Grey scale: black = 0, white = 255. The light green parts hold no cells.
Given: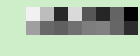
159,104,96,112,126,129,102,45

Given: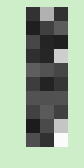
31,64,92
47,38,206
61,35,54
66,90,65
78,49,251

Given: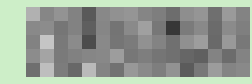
137,140,118,130,95,134,116,138,160,119,55,123,137,107,139,127
140,164,122,129,134,136,157,119,126,117,112,102,96,131,108,131

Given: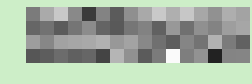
102,114,91,117,140,100,89,118,130,97,152,112,144,131,158,166
86,93,108,96,102,68,181,145,91,123,250,126,146,34,132,133

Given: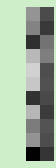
131,57
184,126
199,81
182,59
147,77

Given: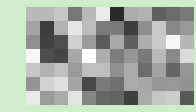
164,60,177,230,188,123,122,61,141,201,136,153
247,77,69,167,254,174,125,150,121,185,138,219
148,211,223,165,71,122,112,170,167,150,152,146

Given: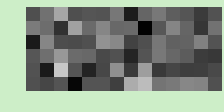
123,109,49,161,106,134,104,106,2,87,133,101,54,114
86,111,152,107,104,73,81,36,84,120,103,92,60,56
80,70,84,6,84,84,63,172,188,116,121,135,132,80
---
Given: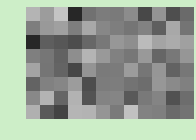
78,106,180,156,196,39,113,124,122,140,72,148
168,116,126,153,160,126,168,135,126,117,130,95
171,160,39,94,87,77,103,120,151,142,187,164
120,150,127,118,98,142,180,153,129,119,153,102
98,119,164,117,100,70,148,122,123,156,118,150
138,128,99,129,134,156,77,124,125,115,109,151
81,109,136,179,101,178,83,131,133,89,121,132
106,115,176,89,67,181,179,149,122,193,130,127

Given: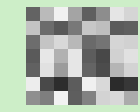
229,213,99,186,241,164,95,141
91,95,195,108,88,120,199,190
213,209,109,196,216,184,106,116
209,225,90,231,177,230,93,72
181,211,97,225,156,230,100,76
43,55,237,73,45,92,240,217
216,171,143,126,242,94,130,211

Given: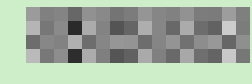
157,127,155,128,132,103,145,137,116,124,149,134,129,146,124,123
204,124,181,119,138,42,171,131,84,101,174,134,104,171,109,98
102,143,109,135,130,176,109,134,150,148,109,133,148,113,141,152
200,119,186,120,141,45,172,127,85,97,170,128,105,168,111,100

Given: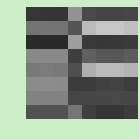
68,70,54,53,52,146,73,68
198,191,115,115,115,84,186,198
56,58,42,41,41,158,58,55
86,92,137,137,137,62,96,87
186,179,121,123,121,78,174,187
67,60,139,140,139,59,59,65
72,71,130,129,130,69,70,71
53,60,81,81,82,117,63,53

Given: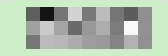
92,143,95,20,117,211,121,188,117
248,146,161,202,164,106,152,173,123
177,144,119,187,184,172,157,153,132

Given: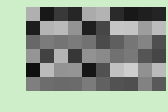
31,36,176,24,57,38,171,179,42,24
157,188,29,180,186,147,31,70,198,196
132,79,104,123,116,123,114,75,95,118
85,70,149,66,180,55,146,138,113,121
145,186,15,187,147,149,21,81,193,206
130,89,127,109,106,107,123,97,82,79
